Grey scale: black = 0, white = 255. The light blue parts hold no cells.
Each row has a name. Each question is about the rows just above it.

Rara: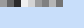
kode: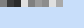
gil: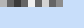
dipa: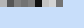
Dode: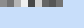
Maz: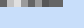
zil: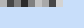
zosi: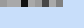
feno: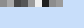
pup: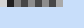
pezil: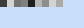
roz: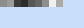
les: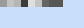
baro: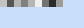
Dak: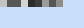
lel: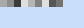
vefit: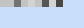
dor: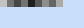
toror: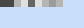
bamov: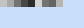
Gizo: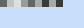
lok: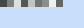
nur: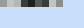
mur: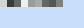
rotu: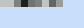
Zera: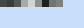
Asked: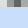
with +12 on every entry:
[235 167 113 181]
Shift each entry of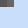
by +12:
[ 98 113]
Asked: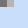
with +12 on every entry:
[127 193]
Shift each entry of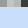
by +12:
[167 207 193  71]
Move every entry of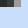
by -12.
[ 31  47 143]

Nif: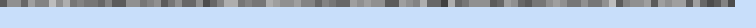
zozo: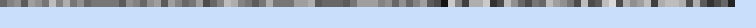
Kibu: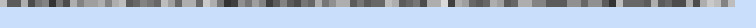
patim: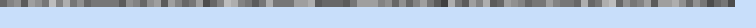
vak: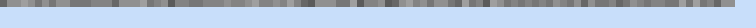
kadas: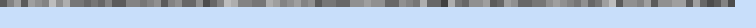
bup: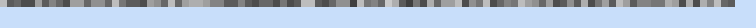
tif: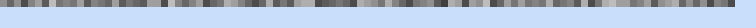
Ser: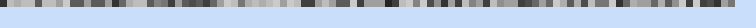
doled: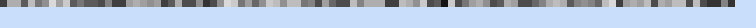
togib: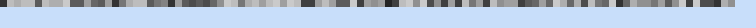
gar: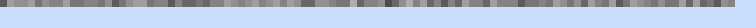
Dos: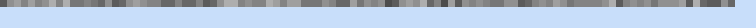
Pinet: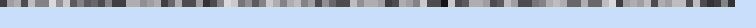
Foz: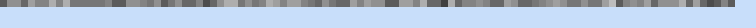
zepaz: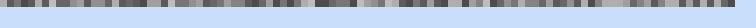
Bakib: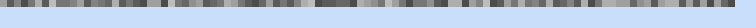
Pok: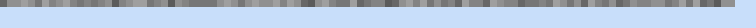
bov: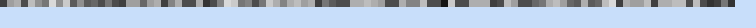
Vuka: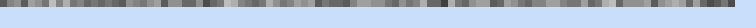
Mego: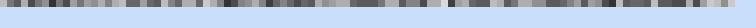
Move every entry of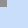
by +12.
[156]
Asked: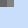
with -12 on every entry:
[ 91 119]
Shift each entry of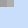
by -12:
[147 162]
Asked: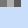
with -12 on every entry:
[106 162  79]
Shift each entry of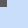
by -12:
[79]

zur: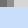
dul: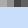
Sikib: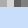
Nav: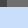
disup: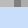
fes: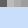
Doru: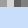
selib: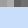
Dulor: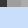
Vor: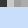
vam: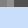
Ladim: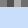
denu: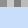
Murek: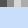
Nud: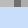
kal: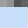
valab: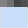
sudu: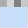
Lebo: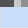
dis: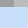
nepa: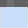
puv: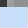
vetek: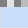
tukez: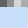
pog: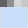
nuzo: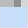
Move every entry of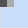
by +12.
[ 94 184]
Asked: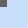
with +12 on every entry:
[109]
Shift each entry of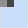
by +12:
[156  82]
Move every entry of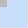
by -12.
[175]
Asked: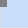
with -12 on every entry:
[116]

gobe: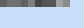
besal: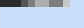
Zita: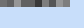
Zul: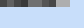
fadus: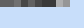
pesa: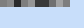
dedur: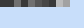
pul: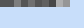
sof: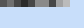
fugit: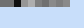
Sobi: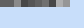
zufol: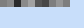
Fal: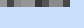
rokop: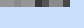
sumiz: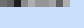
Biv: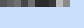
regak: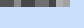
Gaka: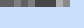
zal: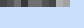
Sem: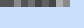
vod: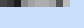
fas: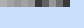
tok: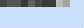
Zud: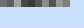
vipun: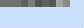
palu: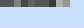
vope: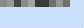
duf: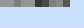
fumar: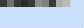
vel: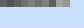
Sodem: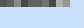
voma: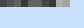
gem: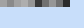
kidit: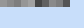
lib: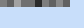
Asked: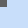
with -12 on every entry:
[85]
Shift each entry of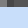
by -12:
[114  59  73  73]
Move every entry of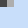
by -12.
[ 59 162]
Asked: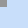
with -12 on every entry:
[138]
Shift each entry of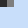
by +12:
[ 55 138]

